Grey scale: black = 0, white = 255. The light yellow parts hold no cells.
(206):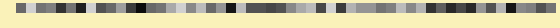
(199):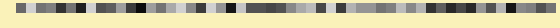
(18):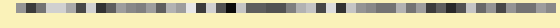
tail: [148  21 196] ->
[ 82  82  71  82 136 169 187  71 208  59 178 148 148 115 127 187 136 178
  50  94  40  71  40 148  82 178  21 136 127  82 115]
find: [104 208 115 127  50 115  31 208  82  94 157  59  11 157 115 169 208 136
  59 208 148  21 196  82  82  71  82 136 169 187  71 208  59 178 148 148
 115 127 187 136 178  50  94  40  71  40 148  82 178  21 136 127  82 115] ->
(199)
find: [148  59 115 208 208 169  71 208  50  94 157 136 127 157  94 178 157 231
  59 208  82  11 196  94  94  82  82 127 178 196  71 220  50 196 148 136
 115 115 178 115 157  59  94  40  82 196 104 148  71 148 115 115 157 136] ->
(18)

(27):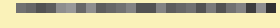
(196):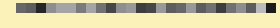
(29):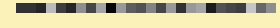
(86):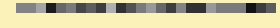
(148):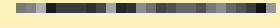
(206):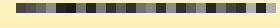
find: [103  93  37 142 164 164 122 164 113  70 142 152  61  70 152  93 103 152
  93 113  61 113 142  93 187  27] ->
(196)
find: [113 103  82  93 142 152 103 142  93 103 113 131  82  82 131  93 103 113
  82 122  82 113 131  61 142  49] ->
(27)
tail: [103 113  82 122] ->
[ 82 113 131  61 142  49]
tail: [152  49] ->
[152 164  27  82  70  61 197 103 142]
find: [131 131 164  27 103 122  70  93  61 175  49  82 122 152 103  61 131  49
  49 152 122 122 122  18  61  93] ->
(86)

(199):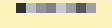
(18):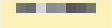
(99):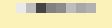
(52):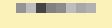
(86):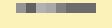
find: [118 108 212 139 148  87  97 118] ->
(18)
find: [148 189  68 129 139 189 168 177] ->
(52)

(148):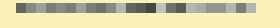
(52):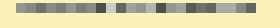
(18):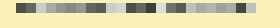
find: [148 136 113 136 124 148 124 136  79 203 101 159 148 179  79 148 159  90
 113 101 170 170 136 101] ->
(52)
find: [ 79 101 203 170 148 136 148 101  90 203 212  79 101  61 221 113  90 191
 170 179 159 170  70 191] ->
(18)
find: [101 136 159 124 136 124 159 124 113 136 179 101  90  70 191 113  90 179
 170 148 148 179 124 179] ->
(148)
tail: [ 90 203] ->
[212  79 101  61 221 113  90 191 170 179 159 170  70 191]
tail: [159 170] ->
[ 70 191]

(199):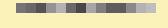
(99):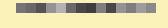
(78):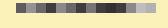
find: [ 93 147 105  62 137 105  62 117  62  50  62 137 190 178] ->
(78)
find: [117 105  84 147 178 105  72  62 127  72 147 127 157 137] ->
(99)
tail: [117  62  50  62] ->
[137 190 178]
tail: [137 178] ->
[190]
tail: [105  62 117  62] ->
[ 50  62 137 190 178]

